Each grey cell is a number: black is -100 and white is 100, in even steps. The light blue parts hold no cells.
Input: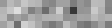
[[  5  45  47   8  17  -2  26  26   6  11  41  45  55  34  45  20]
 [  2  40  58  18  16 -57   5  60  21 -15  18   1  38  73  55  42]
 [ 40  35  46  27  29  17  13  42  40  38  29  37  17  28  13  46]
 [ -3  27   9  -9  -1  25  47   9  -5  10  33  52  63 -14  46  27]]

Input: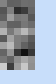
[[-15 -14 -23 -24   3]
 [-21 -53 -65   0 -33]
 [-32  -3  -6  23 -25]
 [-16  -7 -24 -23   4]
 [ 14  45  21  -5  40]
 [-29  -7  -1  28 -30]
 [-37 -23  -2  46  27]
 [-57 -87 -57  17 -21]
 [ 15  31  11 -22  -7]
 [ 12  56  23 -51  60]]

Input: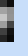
[[-89 -58]
 [ 13  28]
 [ 15  55]
 [-47  24]
 [-86 -50]
 [-92 -72]]

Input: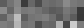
[[-10  -5   8 -12 -17 -13 -40 -19 -54   4 -10 -27]
 [-55 -15  -7 -25 -29 -19 -10  -3  -6   9 -20   9]
 [-57 -28 -12 -32 -14  -1  -6  -9 -26  48   3 -23]
 [ -4  60 -45  39 -20 -17 -39  -7 -11  41  -7  -1]]

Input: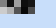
[[-83 -89  25 -85   1]
 [-40 -94 -35  39  60]]

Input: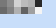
[[-68  40  47  65  11  -6]
 [ 91  25 -23  38   1 -18]]
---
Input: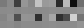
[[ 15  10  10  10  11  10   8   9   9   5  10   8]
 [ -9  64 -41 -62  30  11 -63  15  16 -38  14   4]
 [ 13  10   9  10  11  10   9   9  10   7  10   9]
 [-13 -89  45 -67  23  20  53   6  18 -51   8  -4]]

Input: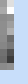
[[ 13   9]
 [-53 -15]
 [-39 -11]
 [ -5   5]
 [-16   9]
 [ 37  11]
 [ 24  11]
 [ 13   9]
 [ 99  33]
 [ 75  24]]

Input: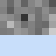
[[ 59  12 -16   0  13  19  -1  -4]
 [ 26 -17 -13   1 -12  14  45   1]
 [ 34   5 -11  16 -60  -3   9  15]
 [ -7  10 -10   0   4   3 -26   1]
 [-33  -3  16   4 -22   9 -17   7]]

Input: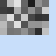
[[ 51 -65 -18  13  -6  -9  40]
 [ 28  16  17 -36  76   0  46]
 [-57 -61 -44  58 -31  74  18]
 [ 61 -24  12 -26  37 -57 -53]
 [ -9  14 -79 -21  77  48 -47]]

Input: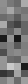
[[ 24 -16  20   0]
 [-31  29 -46 -59]
 [-79  40  58  17]
 [ 20 -21 -15  18]
 [  1   9   3 -39]
 [ -1 -30   1  -9]
 [  7 -82  15 -80]
 [-20   8 -22  -7]
 [-21 -49 -34  33]
 [  1 -29  -7 -15]
 [ -8  -1  30   9]
 [ 34 -17  -6  12]]

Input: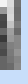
[[  8 -16 -21]
 [  4  -8 -21]
 [ 16  -4 -41]
 [  6   0 -34]
 [  7  19 -55]
 [-18  25 -19]
 [ -3  53 -45]
 [-15  69 -41]
 [-17  65  20]
 [-11  71  91]]

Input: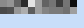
[[ 24 -12  -4  -4   3  24 -28  36  18 -37 -43]
 [-89  -9 -53  -9 -22  25  79 -66 -23  16   8]]
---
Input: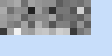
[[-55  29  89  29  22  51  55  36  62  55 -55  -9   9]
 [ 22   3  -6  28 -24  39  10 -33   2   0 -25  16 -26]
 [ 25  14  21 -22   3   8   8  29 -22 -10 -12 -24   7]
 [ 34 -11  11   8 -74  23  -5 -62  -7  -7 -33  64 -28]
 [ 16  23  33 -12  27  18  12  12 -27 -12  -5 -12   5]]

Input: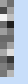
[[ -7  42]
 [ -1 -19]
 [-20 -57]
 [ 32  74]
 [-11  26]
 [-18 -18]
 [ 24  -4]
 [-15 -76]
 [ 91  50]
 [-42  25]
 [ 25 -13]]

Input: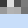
[[ 20  40  37 -10]
 [-55  75 -35  -4]]

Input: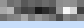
[[-14   1   5  31  -4  16   3 -11 -41   2 -10   4]
 [ 32  43 -27 -48 -43 -81 -67 -51  15  94  68 -50]
 [ 16 -14  -7 -31 -20 -26 -17 -24  10  14  12 -10]]

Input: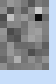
[[ 11 -10  -4  -1   0   8 -11]
 [-20   2  37  -8  12  -5  14]
 [ -9  19   2  -7 -38 -21 -17]
 [-13  17 -16 -17 -14   0 -26]
 [  9 -27 -36   8  27  17  -4]
 [ 17 -41 -27  -6  20  25   0]
 [-24   4   6 -10  18   8   1]
 [-41  51   9  20   0 -88 -18]
 [ 11 -34   3 -24   9  59  11]
 [ -3  19  10  -6 -33  -4 -13]]

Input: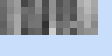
[[-20  -1  32 -47 -25 -20 -52  59 -23   5 -37   6  14  16]
 [-25   5  30 -28  -9  -8 -61  28 -12  -8  13   5  35   7]
 [-19  11  30 -22 -12  -8 -44  16 -35 -12 -37  23  33  18]
 [-18   4  21 -13 -18   5 -36  12 -28 -18 -29  22  43  28]
 [-13  10  22 -45 -27  13 -41  13 -34 -18 -34  34  47  31]]

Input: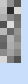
[[ 69  -3 -36]
 [  9  27   7]
 [-22  36  21]
 [-16  40   7]
 [ 45 -19  15]
 [-36  73  -8]
 [ 35   6 -13]
 [ 48 -67  71]
 [ 56  13 -33]]

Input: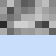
[[ 35 -15  10  22  20  33  29 -24]
 [-68  16  63  63  53 -26 -48  49]
 [ 10  -9   5  38  40  54  37  29]
 [ 27 -37   8  -6   3  44  27  16]
 [ 10  50   4 -28 -19  33  49   7]]
